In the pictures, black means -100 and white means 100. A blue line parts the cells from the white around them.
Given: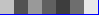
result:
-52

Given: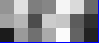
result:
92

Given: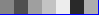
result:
86

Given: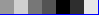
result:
-100

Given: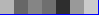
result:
-64

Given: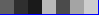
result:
-41

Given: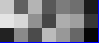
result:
-3
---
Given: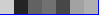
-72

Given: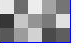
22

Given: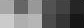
37

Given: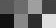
7

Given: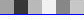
-58

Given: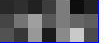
-57

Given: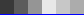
-28

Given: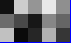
-92
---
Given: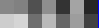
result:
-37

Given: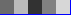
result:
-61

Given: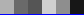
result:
-33

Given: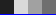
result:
26

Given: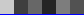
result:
-19

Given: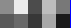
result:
-40

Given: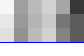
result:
46

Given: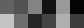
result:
3

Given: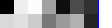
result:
98

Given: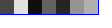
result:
-88
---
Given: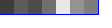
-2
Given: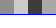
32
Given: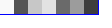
-52
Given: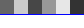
-60
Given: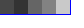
58
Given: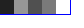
100
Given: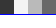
-18
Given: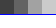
59
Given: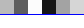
68
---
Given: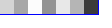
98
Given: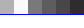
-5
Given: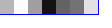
25
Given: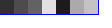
-23
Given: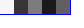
-3
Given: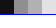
39
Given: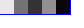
-60
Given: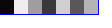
24
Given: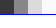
72
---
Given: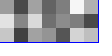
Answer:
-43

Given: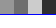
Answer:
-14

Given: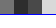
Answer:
-65

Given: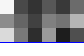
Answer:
-43

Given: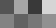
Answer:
30

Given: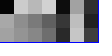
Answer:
60
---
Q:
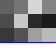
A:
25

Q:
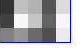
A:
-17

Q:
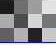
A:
-73

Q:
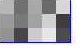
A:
59

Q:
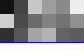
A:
29

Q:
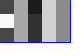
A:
-61

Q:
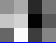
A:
-52

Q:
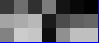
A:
55
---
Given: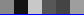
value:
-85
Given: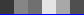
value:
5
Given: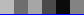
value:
-14
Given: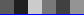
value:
-76
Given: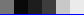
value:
-93
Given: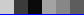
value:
-54
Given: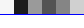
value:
-78
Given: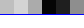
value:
66
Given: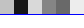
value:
-83
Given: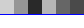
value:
18
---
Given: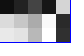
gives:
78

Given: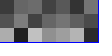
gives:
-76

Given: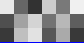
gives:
50

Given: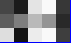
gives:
-85

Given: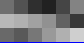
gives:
-30

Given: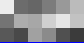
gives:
-43
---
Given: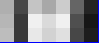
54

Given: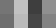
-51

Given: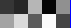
43

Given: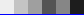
25

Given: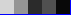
-66

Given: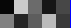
-16

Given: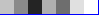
-72
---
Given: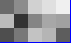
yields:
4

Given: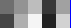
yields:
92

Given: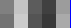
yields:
-34

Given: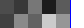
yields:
-23

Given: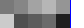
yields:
-28

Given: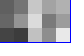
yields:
72
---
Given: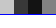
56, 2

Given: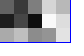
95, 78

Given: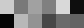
70, 60

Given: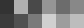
63, 48

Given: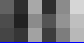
68, 50

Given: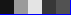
79, 21

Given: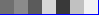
90, 69

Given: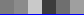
58, 25

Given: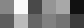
96, 47
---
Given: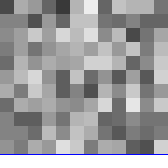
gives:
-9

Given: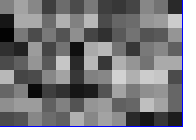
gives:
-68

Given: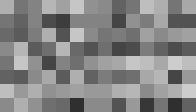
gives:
32

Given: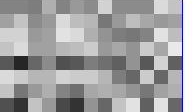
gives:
53

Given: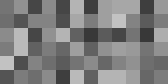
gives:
20

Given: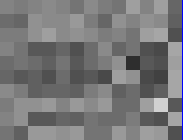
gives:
-20
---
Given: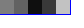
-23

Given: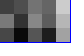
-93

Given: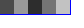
20

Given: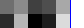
43

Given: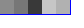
-7

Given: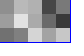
0

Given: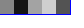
-84

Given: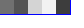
-35

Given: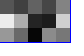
-18
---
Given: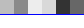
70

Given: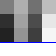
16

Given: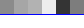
86

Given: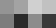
-67

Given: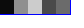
60

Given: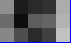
-67

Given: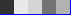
67

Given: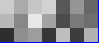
49

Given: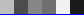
-12

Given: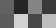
65
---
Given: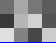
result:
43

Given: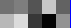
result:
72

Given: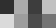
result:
23

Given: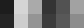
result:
61

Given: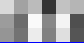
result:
-15

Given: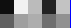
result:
25
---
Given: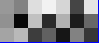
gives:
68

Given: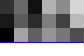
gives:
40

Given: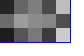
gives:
-1

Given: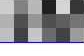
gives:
-75

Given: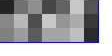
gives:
-23

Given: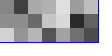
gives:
75
